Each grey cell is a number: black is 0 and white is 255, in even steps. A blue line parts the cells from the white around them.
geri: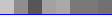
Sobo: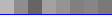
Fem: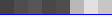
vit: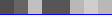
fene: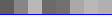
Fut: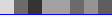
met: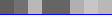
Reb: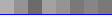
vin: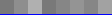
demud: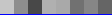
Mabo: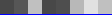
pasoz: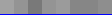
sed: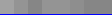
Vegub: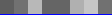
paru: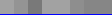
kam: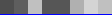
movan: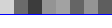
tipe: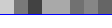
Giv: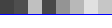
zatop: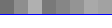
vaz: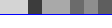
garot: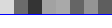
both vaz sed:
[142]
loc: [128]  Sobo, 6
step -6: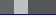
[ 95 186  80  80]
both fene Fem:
[184]
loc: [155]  pasoz, 5
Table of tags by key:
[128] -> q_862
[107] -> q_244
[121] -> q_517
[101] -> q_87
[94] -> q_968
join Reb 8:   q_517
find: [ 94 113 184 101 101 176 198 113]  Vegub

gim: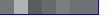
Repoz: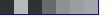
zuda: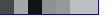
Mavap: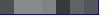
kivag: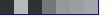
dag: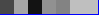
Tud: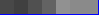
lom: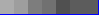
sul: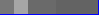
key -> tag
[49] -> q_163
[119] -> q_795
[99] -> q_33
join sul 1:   q_795
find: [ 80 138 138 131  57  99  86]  Mavap
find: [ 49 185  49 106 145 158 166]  Repoz
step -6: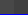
[66 58]
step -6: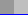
[146 185]
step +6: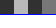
[ 55 191  55 125]
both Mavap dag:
[131]

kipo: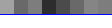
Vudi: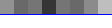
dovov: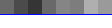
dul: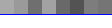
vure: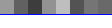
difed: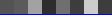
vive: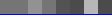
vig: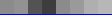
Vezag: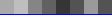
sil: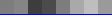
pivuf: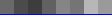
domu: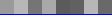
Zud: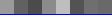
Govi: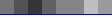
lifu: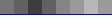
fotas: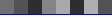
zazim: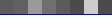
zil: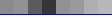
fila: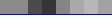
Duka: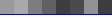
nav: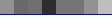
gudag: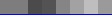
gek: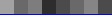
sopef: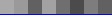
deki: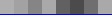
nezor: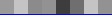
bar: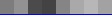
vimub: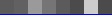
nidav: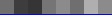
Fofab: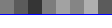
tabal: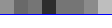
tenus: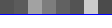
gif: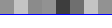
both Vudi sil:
[190]
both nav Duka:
[146]
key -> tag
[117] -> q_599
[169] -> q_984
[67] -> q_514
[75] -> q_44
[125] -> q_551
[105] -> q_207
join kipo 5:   q_44
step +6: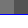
[123  89]
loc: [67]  bar, 4

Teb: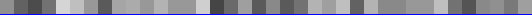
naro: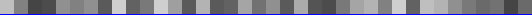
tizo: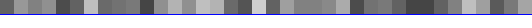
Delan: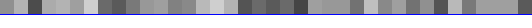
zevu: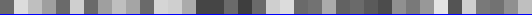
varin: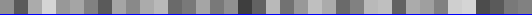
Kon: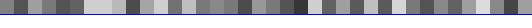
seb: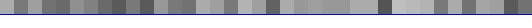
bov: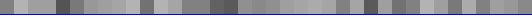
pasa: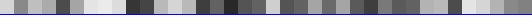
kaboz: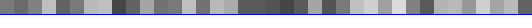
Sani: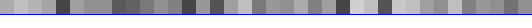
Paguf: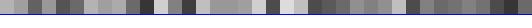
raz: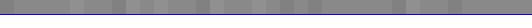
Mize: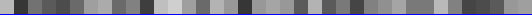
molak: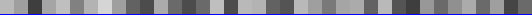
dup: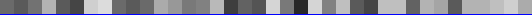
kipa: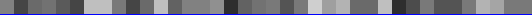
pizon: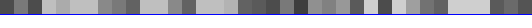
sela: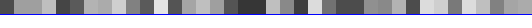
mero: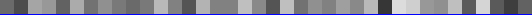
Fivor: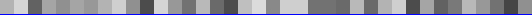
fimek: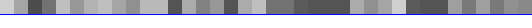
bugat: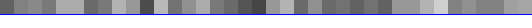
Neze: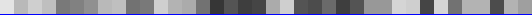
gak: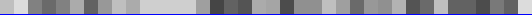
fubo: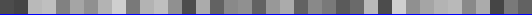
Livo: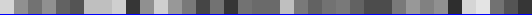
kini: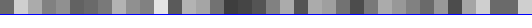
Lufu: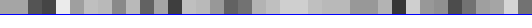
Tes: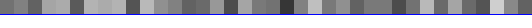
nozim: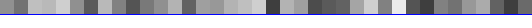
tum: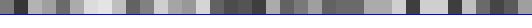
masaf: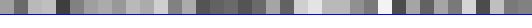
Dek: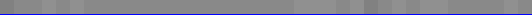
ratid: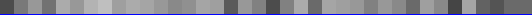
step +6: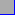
[177]
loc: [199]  Sani, 29
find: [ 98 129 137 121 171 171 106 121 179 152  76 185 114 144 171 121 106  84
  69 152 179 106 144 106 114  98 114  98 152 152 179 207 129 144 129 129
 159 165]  bugat

